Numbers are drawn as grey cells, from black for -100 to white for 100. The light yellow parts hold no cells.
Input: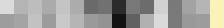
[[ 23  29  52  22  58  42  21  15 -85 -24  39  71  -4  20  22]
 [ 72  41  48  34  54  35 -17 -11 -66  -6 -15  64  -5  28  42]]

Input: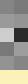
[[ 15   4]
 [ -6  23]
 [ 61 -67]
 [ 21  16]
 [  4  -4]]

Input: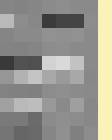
[[ -8 -20 -18   5  13   0  10]
 [ -4  -4 -16   9  12  10   7]
 [ 26  45  48  20   8  25   6]
 [  2   1   0  10  12   9   8]
 [ 18  40  53  32  21  32   7]
 [-55 -36 -37  65  70  52   8]
 [  3   2   4  10  11   8   8]
 [  4   8   8  14  13  14   8]
 [ 45  10   6 -54 -47 -47  10]
 [  4   3   5   9  11   8   8]]

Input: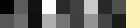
[[-32 -13 -88  38  -9 -50  17 -45 -78]
 [-98 -28 -86  98 -67 -49  58 -68 -38]]

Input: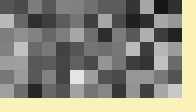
[[ 25 -15 -70 -19 -35  26  -9   5 -57  16 -50  31  56]
 [ -7  21 -31   2 -47  79  24 -35 -41  18  18  -4 -35]
 [ 24  25 -32 -29 -46 -25 -42  16  -9 -52 -60  51 -17]
 [  1  51 -17  -5 -48 -33  -9 -14  -7  47 -52  43  22]
 [ -1  12   2 -19  -2  31 -14 -65  -3 -31  37 -53 -73]
 [ 45 -19 -63 -51 -28  -8 -50  30 -42 -75 -64  31  18]
 [-33 -41  -3 -31   2   1 -12 -29 -28 -59  30 -83 -62]]

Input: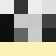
[[-89 -21  59 -74]
 [-88  58  56 -48]
 [ 84 -59  86  75]]
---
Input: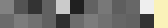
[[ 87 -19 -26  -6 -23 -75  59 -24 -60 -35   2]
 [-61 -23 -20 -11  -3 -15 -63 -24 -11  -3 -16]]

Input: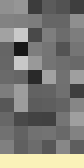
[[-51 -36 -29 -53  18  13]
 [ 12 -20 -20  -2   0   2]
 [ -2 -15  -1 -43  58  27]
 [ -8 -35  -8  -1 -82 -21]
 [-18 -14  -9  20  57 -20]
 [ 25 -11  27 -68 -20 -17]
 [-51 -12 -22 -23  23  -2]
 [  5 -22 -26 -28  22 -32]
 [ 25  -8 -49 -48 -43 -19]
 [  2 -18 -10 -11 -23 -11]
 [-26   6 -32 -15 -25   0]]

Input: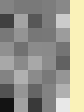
[[  7  -2  -5  -5   3]
 [ 59  -3 -32  29 -50]
 [ 22  -6  -7  16  -6]
 [ -9   8   9 -11  13]
 [-24  10  32   8  32]
 [ 17  -5   9  38   3]
 [ 38   3 -21  17 -36]
 [ 82   2 -55  27 -85]]

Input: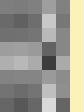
[[  1  24   0  -3  -1]
 [ -7  57 -14 -24 -17]
 [  6  45  -8 -11 -12]
 [  6 -22  21  25  23]
 [ 33 -53  34  44  37]
 [ 10  21   4   4   3]
 [ 12  50  -9 -15 -10]
 [-21  70 -19 -31 -20]]

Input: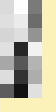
[[ -4  99  71]
 [-15  84  75]
 [ 15  74  67]
 [ 90 -70  76]
 [ 41 -32  31]
 [ 36 -60  73]
 [ 76 -86 -27]]

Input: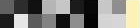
[[ 11  56 -94 -79  55  42 -87 -65 -24]
 [ 68  66 -97  11 -89   3 -29  80 -79]]

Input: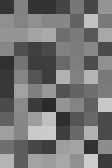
[[ 16 -44  -7 -46 -60 -60   2 -59]
 [ -5  51 -22   5   5  13   3  12]
 [ 31 -31  -4 -14  33  29  16  16]
 [-41   6  -3   1 -42 -50 -38   6]
 [ 13 -40  -1 -17 -51 -53  -9 -62]
 [ -5  41   1  39 -52 -34   4 -57]
 [ -3 -14 -22 -36  19   0  26 -56]
 [ 57 -25   3  16 -67 -54   9 -41]
 [-41 -18 -34 -63  50  24   6 -24]
 [-41  39 -18 -51  59  58   5  25]
 [ 10 -61  29  24 -52 -44 -28 -13]
 [-54  60  13  31  22  28 -27  41]]
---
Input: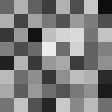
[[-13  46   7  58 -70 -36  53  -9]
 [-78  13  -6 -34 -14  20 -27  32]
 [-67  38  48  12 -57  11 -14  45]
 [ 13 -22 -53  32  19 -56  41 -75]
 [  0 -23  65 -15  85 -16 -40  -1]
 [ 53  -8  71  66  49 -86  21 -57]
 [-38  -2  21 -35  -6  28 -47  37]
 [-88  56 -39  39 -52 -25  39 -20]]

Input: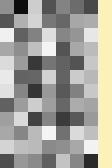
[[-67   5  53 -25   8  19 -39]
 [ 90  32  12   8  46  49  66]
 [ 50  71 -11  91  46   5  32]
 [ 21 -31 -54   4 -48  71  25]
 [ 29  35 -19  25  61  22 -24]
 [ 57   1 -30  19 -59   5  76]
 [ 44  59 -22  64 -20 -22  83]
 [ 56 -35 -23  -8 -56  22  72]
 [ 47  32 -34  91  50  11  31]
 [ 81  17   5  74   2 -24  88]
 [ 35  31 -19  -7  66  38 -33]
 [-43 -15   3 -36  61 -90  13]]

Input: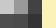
[[-59 -41 -39]
 [-48  20  58]]

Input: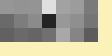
[[-28   4  32 -12 -21 -17 -24]
 [ -8  12  19 -72   9  -2 -17]
 [ -4  22  27  76  16  15  18]]

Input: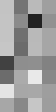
[[ 23  55   7  31]
 [ 24  32  31  79]
 [  7  83  34 -15]
 [  2  12  11 -49]
 [ 30  46 -16  55]
 [ 30  45 -12  54]
 [ 14 -74   9  54]
 [ 25  46  -9  53]]

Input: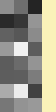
[[ 20  15  -7]
 [-49  85  34]
 [ -3 -26 -27]
 [ 16 -16 -28]
 [-28  89  21]
 [  9 -32 -24]
 [ 17 -57 -67]
 [-72 -14  12]]

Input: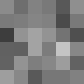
[[  1  -7  -7 -30   7  24]
 [-23  23   6  -1  15 -23]
 [  6  54  -3  28 -25 -24]
 [-38 -10  15  28  15 -52]
 [ -5 -41   1   4  -2  -4]
 [ 12 -31  -5   2 -14   9]]
